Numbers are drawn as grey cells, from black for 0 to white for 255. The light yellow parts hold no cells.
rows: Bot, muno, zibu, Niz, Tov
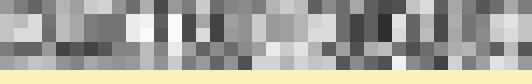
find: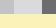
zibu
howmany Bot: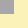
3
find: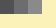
Niz
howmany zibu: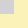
0

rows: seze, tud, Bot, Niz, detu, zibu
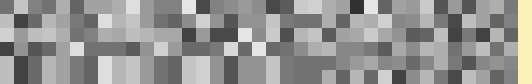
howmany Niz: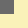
5
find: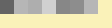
tud

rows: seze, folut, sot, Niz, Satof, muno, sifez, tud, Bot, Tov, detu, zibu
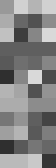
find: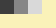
sot
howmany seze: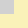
2
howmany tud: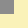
2
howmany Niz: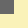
0
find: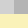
seze
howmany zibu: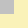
0

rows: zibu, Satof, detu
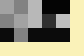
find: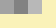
zibu
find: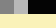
zibu
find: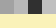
Satof
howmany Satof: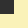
1
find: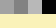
zibu
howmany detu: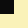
4
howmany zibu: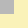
1

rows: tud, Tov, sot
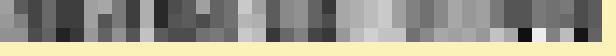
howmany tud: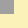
6
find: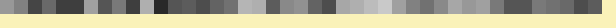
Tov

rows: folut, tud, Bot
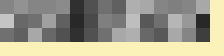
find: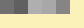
folut
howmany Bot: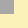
3
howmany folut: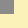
1

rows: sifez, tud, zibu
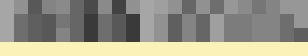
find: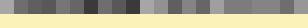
tud
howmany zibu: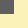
3

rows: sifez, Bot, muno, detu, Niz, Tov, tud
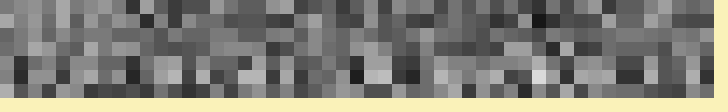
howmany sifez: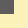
6
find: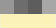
detu
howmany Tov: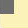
3
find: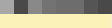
tud

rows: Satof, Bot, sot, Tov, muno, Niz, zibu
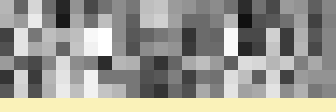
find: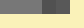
Niz
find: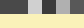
sot
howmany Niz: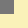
4

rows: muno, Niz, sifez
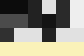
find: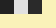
muno
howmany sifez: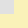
4
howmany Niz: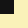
1
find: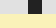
sifez
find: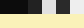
muno

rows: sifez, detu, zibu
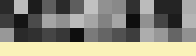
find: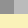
detu
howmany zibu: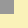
2

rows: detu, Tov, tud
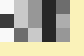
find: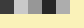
Tov
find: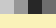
detu

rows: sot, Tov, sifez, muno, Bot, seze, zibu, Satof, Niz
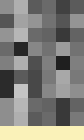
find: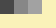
zibu
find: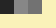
muno

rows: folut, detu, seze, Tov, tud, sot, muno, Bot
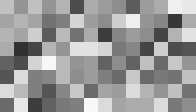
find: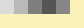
muno
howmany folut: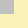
2

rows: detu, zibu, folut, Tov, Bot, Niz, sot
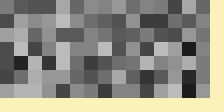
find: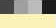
sot
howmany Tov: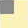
0

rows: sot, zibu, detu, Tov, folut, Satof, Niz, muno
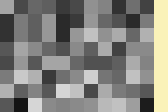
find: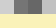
Satof
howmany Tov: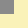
4
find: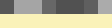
folut
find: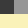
zibu

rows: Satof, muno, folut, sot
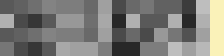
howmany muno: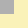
4
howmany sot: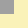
3
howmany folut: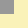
1
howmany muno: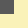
3
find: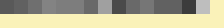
Satof

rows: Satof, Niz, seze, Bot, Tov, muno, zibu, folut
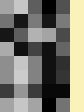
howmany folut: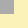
0
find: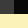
zibu
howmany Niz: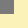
2
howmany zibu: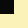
2
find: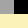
folut

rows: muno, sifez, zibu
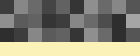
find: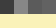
zibu
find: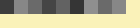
muno
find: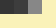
sifez
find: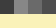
sifez
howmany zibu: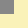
1
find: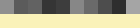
sifez
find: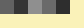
zibu

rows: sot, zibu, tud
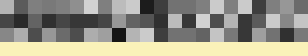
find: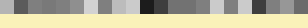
sot
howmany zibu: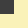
0
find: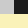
sot
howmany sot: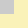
3

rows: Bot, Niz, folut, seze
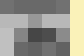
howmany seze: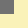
1
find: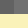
seze
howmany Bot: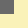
3
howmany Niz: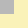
4
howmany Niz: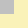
0

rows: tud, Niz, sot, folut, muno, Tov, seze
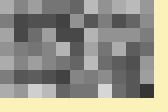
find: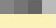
muno
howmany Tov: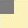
2
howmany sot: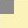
0
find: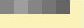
muno
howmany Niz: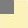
2

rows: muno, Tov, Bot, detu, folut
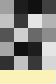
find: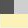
Bot
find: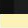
detu
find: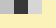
folut

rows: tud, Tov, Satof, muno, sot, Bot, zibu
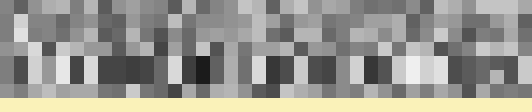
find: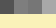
Satof
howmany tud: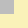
1

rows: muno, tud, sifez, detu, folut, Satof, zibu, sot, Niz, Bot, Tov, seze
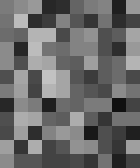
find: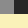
detu
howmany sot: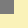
3
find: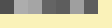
folut
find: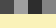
Bot
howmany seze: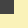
3

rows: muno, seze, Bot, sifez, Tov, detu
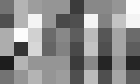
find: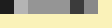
Tov
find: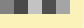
sifez
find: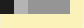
Tov
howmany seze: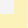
3
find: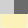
Bot
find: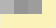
detu
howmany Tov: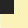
2

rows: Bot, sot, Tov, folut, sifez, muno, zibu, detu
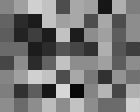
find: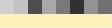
muno
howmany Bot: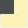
1
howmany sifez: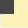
1
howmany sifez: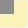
4
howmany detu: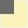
3
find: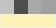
Bot

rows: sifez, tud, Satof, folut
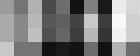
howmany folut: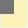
2
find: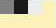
sifez
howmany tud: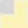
0
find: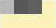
tud
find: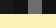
folut

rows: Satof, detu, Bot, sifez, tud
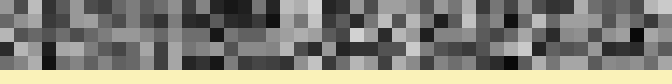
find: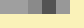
Satof
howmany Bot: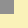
6
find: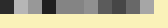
Bot
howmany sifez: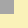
3
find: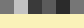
detu
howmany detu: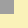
3

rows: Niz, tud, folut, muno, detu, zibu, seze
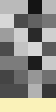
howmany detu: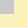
1
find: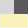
muno
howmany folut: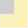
2
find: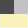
muno
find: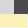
tud
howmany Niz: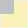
0

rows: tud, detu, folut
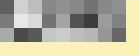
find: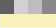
tud
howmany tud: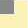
3

